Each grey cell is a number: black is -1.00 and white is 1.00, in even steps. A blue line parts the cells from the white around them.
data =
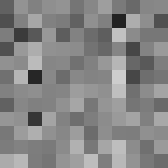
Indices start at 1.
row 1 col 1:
-0.24
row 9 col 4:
0.29
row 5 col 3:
0.47
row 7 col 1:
0.01
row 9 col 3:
-0.58
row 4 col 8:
-0.19
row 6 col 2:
0.42
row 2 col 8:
0.00
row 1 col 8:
0.24
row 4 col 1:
-0.37
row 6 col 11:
-0.14
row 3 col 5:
-0.27
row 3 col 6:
0.02
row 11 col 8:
0.30
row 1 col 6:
-0.08
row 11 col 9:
0.49
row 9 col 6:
-0.14
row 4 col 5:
0.12
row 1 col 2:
0.15
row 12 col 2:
0.44
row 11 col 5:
0.09
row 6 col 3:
-0.70
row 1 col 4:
0.12
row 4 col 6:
0.10
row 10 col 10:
-0.02
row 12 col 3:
-0.03
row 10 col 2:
0.22
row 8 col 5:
0.14
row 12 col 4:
-0.08
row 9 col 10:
0.29
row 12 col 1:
0.34
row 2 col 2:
0.01

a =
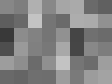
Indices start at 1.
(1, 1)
0.06
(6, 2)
-0.21
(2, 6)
0.36
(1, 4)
0.07
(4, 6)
-0.45
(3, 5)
0.14
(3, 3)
0.02
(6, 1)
-0.18
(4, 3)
0.00
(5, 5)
0.53
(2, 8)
0.14
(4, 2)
0.21
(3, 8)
-0.16
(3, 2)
0.10
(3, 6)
-0.46

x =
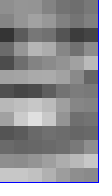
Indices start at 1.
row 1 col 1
0.12
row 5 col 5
0.15
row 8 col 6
0.05
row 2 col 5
0.01
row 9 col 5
0.16
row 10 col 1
-0.34
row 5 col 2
-0.14
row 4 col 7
0.10
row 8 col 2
0.50
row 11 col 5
-0.14
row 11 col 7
0.11
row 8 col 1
0.44
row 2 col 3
0.27
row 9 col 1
0.26
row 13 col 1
0.56
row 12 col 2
0.10
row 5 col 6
0.26
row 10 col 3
-0.18
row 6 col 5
0.27
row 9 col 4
0.57
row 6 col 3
0.33
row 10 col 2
-0.29
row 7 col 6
-0.03
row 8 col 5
0.25
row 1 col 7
-0.06

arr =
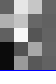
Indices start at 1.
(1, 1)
-0.24
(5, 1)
-0.91
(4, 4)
-0.21
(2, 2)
0.53
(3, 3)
-0.33
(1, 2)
0.80

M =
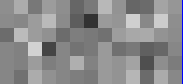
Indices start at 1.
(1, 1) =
0.11
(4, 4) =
-0.46
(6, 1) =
0.05
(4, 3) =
0.65
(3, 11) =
0.33
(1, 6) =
-0.20
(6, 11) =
-0.16
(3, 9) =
0.23
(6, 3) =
0.35
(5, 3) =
0.22
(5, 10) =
0.28
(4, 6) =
-0.10
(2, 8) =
0.21
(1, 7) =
-0.05
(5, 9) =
0.15
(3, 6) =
-0.01
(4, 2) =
0.01
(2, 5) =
0.09
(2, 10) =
0.62
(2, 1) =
0.09

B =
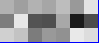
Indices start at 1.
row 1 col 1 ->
0.39
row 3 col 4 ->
0.20
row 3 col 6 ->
0.83
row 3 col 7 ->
0.73
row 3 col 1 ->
0.63
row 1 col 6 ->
0.20

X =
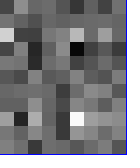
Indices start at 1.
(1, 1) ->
-0.45
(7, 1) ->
-0.19
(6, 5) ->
-0.25
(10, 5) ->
-0.55
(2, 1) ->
-0.10
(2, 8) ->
-0.15
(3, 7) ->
-0.17
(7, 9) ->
-0.32
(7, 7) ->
0.08
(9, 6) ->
0.96
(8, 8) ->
-0.27
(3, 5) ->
0.02
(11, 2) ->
-0.13
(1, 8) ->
-0.48
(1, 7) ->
-0.25
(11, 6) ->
-0.32
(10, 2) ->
-0.23
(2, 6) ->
-0.19
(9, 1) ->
0.25
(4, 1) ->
-0.46
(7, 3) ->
-0.13
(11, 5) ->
-0.18
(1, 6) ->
-0.58
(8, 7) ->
-0.06
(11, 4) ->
-0.14
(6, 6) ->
0.02

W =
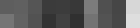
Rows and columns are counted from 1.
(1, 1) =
-0.26
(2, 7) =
-0.10
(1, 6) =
-0.56
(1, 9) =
-0.45
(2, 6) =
-0.62
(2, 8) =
-0.35

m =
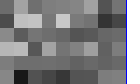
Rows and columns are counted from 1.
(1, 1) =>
-0.15
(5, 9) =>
-0.18
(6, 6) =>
-0.34
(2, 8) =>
-0.59
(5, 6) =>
-0.23
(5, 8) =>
-0.22
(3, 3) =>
-0.08
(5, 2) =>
-0.14
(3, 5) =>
-0.19
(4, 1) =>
0.43
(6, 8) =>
-0.02
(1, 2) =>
0.28
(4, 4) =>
0.28
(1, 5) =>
0.01
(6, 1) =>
0.06
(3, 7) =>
-0.30
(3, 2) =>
-0.28

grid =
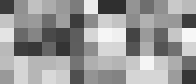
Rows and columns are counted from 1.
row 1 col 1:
-0.54
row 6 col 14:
-0.58
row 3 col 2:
-0.18
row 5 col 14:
-0.16
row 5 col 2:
0.67
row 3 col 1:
0.79
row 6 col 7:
0.16
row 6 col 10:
0.67
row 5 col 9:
0.41
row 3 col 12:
-0.22
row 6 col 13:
0.22
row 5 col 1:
0.48
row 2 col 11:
0.39
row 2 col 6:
-0.53
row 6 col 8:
0.06
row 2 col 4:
-0.14
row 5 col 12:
0.59
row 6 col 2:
0.67
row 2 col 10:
0.10
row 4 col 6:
-0.26
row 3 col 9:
0.88
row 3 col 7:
0.68
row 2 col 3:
0.21
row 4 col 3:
-0.56
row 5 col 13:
0.36
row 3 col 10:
-0.47
